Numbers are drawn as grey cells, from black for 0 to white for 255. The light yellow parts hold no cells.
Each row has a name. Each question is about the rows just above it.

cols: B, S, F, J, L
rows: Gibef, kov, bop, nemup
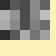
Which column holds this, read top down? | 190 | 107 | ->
L
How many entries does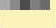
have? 5

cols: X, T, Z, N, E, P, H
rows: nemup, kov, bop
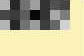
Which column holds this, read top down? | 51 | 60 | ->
E
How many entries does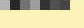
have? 7
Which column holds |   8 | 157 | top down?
N
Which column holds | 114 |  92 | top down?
Z

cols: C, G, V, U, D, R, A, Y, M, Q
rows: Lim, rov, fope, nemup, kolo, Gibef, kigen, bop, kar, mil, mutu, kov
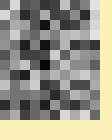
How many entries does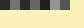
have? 7
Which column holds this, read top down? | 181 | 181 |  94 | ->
A
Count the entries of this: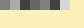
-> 7

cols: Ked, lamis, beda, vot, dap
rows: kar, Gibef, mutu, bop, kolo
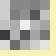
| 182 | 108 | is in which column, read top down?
lamis
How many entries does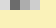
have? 4
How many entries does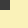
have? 1
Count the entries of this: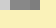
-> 4

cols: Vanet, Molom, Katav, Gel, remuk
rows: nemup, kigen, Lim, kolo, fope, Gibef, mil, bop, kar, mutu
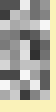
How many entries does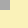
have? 1
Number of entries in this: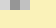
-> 3
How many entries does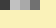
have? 4
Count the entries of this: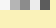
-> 5
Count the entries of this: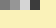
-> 4
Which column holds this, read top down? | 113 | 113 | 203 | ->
Gel
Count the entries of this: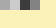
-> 4

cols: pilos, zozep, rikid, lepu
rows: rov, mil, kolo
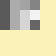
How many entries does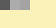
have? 3
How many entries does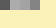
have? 4

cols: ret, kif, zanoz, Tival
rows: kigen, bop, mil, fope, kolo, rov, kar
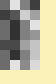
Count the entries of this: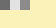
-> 3
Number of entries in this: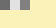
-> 3
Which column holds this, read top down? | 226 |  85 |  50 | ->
kif
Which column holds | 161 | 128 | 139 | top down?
zanoz
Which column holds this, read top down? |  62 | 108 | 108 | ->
ret
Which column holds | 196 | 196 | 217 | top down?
Tival

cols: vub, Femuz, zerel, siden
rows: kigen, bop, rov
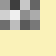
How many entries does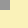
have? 1
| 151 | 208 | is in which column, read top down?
vub
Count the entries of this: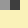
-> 2
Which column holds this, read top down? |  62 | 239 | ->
Femuz
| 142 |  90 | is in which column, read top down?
zerel
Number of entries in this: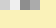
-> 4

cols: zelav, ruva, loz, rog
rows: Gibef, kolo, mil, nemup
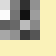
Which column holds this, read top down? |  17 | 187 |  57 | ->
loz
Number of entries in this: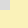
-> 1
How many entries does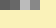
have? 4

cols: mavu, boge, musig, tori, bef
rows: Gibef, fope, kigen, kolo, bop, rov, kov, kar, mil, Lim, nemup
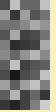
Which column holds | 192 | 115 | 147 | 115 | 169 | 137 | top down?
bef
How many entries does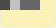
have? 4
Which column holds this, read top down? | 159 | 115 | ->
mavu
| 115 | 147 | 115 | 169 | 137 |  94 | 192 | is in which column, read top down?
bef

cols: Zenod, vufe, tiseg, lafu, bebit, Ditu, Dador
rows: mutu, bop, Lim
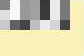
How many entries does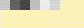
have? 6
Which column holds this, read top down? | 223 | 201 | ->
Zenod
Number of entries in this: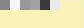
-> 6
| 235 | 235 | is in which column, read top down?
Ditu
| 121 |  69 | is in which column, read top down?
Dador
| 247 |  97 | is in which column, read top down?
vufe
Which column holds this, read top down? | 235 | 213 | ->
Ditu

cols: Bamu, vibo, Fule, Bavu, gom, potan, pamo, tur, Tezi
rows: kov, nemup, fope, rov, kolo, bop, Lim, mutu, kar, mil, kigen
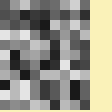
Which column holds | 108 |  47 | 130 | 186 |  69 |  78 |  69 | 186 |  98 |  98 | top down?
Tezi
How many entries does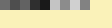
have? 9

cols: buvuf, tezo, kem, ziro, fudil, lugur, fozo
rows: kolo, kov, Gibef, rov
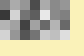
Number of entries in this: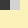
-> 2
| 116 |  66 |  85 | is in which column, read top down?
kem
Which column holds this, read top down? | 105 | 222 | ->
fozo
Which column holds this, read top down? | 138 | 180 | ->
lugur
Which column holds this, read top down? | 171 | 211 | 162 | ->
tezo

